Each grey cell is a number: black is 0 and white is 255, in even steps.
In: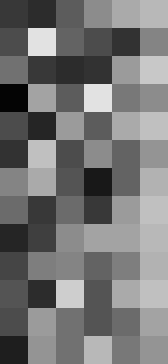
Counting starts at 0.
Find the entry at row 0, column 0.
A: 56
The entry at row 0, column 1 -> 44
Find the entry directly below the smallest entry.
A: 76
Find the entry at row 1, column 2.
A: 99
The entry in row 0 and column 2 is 92
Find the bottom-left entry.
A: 30
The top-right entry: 184
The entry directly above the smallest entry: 113
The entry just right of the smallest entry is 163
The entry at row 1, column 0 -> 76
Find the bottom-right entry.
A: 148

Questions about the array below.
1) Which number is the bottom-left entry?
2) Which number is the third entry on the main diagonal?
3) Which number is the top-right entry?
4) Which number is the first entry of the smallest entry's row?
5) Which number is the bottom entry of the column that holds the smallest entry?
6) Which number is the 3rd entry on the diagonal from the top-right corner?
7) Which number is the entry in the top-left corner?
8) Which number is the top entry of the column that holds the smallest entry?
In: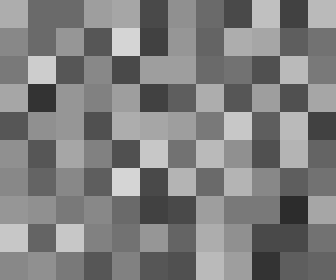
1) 136
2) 86
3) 186
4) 150
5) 94
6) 80
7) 173
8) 65
